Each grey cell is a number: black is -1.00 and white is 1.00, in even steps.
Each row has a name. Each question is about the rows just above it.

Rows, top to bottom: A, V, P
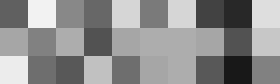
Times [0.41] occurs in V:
0
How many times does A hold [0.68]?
2
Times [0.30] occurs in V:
3

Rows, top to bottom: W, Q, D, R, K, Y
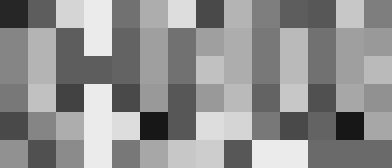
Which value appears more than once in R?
[0.20]
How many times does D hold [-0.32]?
0

